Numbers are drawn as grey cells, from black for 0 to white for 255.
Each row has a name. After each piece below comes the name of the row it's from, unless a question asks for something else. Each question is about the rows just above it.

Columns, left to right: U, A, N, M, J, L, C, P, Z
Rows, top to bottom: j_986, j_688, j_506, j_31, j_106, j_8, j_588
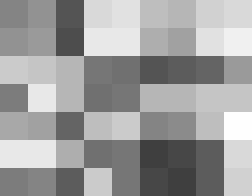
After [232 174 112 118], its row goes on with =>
[ 63  71  92 217]
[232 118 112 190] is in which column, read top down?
M
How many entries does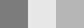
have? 3
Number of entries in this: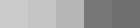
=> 5

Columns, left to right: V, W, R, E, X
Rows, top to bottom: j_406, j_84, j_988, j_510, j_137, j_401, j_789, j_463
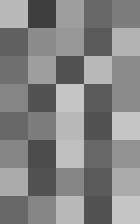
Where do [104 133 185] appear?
j_463
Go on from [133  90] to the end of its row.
[171]
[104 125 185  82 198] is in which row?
j_137
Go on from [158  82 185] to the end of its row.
[140]
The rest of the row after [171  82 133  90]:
[171]
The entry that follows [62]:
[158]

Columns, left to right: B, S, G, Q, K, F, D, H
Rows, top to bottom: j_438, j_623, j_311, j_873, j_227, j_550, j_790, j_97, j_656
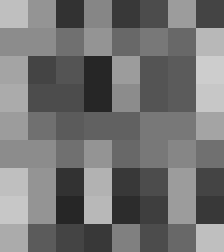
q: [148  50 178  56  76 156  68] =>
j_790
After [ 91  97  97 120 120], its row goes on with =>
[164]
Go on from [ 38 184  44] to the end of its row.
[ 62 156  56]

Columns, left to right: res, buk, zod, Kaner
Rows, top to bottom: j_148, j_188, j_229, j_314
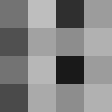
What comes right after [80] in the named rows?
[162]
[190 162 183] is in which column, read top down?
buk
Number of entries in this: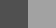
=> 2
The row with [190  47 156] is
j_148
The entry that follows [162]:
[141]
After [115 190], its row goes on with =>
[ 47 156]

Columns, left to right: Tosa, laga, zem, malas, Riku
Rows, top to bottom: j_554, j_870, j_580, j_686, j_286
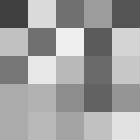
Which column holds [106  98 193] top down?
malas
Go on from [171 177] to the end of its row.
[141  98 149]
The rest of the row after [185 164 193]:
[225]
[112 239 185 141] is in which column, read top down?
zem

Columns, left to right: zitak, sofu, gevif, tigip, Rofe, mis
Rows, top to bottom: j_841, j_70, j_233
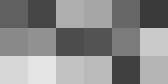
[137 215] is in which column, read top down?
zitak
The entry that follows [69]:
[174]

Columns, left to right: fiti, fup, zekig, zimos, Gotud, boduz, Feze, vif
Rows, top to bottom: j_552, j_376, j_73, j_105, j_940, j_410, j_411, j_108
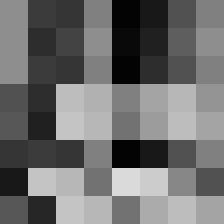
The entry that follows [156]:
[189]
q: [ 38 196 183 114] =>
j_108
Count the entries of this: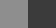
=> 2
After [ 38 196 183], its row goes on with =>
[114 171 189 164]

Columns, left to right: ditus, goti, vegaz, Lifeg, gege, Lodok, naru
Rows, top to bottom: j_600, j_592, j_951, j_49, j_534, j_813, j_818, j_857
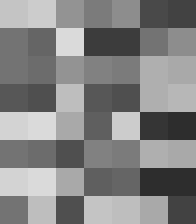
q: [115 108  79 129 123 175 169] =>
j_813
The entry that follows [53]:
[45]
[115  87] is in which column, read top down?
ditus
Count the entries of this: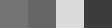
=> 4
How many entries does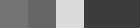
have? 5

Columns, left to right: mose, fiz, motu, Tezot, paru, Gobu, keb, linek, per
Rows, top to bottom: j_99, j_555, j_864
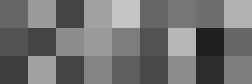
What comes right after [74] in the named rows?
[141]
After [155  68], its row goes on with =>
[161 197 102 118 110 177]
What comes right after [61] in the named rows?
[161]
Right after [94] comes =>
[74]

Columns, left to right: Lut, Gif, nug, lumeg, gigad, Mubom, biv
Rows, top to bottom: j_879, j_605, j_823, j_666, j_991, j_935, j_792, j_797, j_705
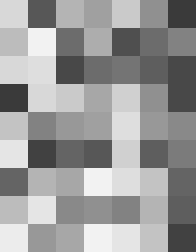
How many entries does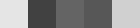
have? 5
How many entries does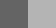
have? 2
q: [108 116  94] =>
j_823
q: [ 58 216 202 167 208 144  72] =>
j_666
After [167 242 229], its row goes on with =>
[195  65]

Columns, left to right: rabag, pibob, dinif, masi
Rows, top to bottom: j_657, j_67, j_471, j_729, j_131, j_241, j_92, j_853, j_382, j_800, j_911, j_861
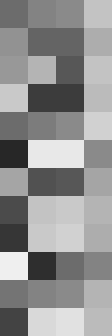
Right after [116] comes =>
[131]
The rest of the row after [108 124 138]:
[209]

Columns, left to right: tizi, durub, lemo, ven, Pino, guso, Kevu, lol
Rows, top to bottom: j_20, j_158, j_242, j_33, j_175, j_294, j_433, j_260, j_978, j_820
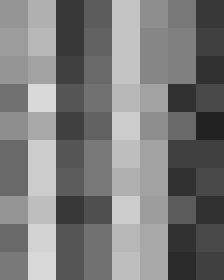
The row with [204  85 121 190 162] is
j_294
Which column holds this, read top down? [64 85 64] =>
lemo
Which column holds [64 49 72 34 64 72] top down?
lol
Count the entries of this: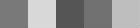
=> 5

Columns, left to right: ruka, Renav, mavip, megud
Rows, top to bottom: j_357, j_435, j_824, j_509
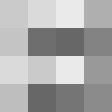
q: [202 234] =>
j_824
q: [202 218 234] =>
j_357
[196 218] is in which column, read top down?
ruka
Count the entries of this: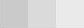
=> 3
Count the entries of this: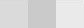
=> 3
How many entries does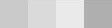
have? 4
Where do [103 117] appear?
j_509

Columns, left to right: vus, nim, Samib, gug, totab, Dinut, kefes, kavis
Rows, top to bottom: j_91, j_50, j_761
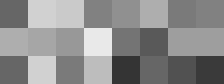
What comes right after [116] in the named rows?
[89]
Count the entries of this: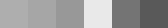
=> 6
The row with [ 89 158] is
j_50
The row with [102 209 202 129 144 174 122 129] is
j_91
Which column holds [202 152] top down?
Samib
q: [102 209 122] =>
j_761
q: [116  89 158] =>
j_50

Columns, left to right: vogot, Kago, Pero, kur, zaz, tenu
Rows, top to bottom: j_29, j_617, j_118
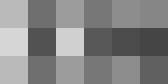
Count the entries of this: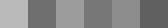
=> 6
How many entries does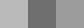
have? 3
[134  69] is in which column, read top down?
tenu
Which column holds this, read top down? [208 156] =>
Pero

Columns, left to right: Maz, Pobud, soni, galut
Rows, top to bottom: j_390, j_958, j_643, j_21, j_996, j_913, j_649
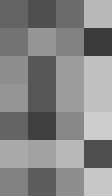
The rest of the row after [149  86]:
[156 192]
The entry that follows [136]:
[205]

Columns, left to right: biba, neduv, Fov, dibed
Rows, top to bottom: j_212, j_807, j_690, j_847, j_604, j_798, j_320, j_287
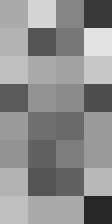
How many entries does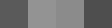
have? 4
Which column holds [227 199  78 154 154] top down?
dibed
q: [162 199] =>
j_690
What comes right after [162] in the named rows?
[199]

